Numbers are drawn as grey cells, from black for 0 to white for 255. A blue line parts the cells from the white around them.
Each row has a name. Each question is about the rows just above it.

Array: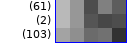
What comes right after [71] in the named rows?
[77]
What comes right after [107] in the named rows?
[113]
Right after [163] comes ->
[143]
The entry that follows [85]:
[71]

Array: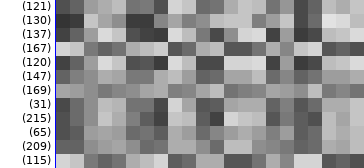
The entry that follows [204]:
[86]
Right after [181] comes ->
[115]
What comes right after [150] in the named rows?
[73]

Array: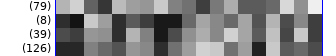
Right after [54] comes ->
[187]
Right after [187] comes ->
[158]
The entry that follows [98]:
[54]
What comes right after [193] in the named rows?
[70]
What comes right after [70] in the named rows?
[201]

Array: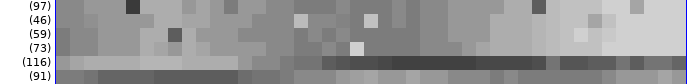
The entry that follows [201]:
[208]
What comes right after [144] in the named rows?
[152]
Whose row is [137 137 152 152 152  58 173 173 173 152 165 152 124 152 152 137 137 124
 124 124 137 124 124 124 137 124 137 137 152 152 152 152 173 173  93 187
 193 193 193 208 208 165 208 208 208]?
(97)
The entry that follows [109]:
[116]
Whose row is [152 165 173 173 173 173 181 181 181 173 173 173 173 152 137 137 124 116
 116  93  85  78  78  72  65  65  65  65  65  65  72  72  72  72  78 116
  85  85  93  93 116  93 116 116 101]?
(116)
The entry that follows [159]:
[165]
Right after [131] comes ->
[124]

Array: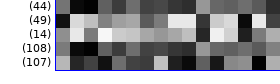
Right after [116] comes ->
[10]
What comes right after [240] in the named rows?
[209]
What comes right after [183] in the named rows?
[38]

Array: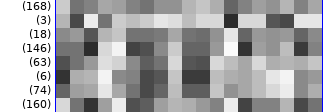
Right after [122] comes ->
[167]
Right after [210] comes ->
[138]
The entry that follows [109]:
[146]

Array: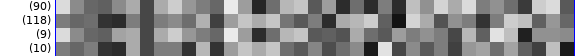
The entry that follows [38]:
[110]
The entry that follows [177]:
[64]
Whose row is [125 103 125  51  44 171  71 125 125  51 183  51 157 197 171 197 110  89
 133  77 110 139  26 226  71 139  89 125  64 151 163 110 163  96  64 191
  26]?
(10)
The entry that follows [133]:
[77]
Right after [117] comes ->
[89]
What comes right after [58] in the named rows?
[205]

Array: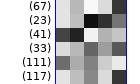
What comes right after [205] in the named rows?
[234]
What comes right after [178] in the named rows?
[197]

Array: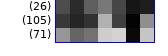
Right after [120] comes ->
[70]
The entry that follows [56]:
[37]
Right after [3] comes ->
[143]

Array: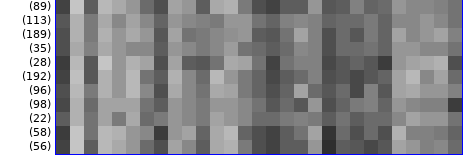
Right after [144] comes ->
[150]
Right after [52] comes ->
[107]
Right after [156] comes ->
[115]

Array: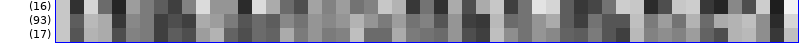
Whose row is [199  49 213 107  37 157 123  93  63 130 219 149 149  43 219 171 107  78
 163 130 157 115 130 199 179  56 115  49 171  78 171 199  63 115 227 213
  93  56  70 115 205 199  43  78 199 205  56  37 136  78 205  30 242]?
(16)
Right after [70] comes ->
[115]
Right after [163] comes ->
[130]

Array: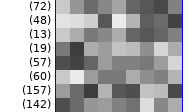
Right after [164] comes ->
[101]
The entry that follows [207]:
[87]
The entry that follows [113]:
[221]

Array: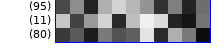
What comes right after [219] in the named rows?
[35]
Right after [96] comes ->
[227]
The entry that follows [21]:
[116]
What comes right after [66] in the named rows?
[154]
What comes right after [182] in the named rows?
[148]
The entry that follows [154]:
[211]
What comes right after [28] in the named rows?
[122]

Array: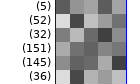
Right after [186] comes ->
[106]
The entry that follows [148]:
[164]

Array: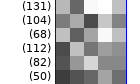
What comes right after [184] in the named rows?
[103]
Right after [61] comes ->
[83]

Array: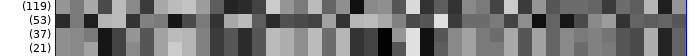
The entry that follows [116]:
[86]
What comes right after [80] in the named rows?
[74]
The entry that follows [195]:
[156]

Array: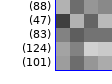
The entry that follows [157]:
[109]
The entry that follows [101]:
[186]
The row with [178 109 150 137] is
(88)
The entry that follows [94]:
[115]
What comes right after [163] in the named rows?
[130]

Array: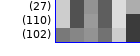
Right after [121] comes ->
[134]
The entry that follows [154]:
[94]

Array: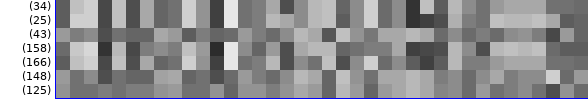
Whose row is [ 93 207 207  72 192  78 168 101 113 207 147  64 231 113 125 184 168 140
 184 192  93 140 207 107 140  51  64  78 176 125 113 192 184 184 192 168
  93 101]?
(25)
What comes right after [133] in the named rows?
[140]
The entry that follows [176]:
[125]
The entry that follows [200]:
[215]
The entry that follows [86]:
[192]
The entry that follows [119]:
[168]
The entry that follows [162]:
[168]

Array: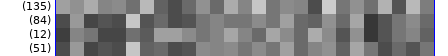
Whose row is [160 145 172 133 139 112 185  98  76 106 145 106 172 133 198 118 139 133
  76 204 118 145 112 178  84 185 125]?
(135)
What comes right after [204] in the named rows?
[118]
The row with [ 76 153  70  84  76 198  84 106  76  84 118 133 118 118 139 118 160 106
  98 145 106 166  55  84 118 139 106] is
(84)
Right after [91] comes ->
[160]
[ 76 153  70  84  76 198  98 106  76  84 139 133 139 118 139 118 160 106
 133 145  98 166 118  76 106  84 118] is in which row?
(51)

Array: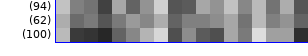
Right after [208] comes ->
[85]
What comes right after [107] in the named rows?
[122]
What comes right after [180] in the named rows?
[215]

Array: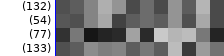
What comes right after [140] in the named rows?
[126]
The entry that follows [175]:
[148]
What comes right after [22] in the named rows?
[36]
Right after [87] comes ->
[80]
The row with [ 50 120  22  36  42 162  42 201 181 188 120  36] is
(77)
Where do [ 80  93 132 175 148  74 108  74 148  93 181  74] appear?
(132)

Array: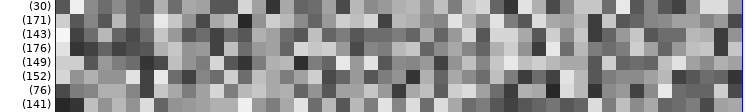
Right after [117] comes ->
[87]
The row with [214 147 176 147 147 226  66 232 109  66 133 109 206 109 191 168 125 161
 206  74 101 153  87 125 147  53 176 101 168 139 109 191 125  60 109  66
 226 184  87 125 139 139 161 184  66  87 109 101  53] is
(152)
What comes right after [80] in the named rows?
[87]
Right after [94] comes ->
[206]
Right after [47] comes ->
[125]

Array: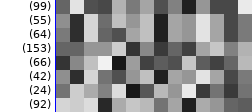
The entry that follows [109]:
[192]
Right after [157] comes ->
[65]

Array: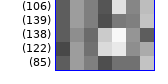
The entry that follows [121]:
[127]
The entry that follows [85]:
[225]

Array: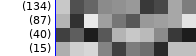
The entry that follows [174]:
[207]
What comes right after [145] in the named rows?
[153]

